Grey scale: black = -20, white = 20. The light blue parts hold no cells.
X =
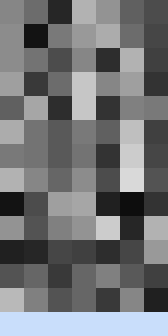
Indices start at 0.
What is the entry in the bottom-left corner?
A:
9
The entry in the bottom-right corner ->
-15
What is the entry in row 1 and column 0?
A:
2
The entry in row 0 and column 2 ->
-14
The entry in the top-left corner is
1
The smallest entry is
-18
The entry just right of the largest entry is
-7
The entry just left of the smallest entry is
-15
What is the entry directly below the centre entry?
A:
2
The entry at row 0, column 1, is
-3
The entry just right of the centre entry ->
-12
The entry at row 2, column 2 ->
-8
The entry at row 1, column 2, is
-1
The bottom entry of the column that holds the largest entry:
1
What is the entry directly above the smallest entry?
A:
14
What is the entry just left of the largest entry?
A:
-8
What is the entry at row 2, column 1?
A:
-2
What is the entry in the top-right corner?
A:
-8
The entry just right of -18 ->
-12
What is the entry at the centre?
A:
-2
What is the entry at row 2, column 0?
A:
2
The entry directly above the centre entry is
-1

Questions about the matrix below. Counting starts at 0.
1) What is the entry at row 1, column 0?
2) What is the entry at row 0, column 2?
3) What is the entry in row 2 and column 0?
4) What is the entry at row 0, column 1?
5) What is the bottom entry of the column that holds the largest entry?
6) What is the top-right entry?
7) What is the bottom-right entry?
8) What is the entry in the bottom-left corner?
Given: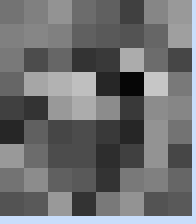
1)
0
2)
3
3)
-1
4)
0
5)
-7
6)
4
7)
-6
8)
-7

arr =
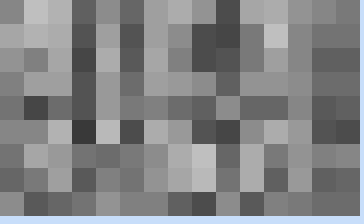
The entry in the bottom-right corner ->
-3
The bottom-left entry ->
2
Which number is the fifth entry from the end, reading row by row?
-6
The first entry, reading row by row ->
1
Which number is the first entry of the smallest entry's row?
1
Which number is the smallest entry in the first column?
-4
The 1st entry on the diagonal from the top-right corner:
-1
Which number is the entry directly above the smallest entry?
-7
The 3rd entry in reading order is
8
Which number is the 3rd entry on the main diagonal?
6
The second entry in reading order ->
10
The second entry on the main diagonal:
8
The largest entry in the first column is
6
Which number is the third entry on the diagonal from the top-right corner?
1
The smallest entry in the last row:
-8
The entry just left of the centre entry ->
0
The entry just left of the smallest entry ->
8
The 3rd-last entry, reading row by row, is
-1
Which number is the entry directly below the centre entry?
4
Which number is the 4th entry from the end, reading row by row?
0
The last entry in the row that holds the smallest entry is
-8
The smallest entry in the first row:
-8
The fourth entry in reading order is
-5

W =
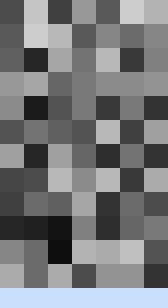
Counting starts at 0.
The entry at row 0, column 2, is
-10
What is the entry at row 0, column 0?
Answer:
-8
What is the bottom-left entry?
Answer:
7
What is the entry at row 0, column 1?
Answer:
11
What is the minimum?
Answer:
-18
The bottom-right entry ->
-12
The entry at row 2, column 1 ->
-14
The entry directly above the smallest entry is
-17
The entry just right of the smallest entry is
8
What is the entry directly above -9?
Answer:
5
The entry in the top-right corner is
8
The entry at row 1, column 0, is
-6
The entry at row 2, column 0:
-5

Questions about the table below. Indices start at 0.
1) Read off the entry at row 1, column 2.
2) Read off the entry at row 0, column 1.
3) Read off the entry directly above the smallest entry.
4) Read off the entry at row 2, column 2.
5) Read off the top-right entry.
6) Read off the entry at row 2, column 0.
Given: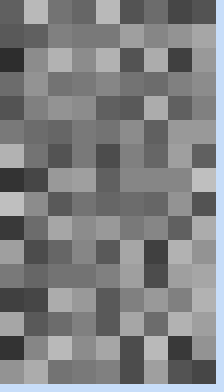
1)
0
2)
9
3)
-6
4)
8
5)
-7
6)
-13

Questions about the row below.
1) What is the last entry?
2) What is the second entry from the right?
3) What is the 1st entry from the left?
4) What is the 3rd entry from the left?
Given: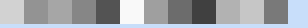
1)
-1
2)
11
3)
13
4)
6

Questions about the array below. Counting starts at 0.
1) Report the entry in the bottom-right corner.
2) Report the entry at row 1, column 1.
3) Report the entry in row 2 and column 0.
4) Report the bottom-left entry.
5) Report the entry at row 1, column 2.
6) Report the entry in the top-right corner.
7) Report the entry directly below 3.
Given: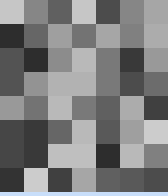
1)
-8
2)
-4
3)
-7
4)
-12
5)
5
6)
6
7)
-2

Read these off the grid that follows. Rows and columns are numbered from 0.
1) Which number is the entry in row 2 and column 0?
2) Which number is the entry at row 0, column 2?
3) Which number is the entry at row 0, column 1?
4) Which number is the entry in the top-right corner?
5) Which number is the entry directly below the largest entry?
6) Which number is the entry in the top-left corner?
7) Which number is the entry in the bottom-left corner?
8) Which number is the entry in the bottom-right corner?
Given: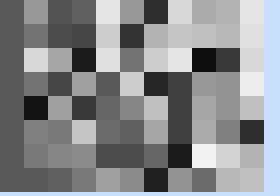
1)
-6
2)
-7
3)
4
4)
16
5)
-3
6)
-6
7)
-6
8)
10

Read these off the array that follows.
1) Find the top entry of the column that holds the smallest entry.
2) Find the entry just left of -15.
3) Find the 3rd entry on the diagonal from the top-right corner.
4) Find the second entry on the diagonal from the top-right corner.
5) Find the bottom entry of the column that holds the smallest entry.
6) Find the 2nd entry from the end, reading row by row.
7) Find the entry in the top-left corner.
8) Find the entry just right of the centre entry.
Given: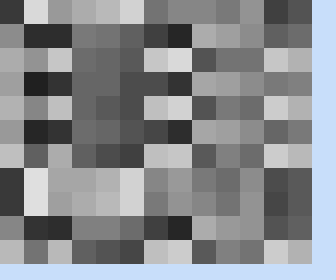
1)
14
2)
5
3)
-2
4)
-5
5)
-2
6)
12
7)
-11
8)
-13

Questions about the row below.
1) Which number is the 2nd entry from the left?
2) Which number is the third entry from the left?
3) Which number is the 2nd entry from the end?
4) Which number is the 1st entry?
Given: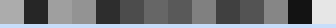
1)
-14
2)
5
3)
-17
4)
7

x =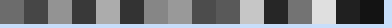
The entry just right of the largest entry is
-15
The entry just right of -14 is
-2
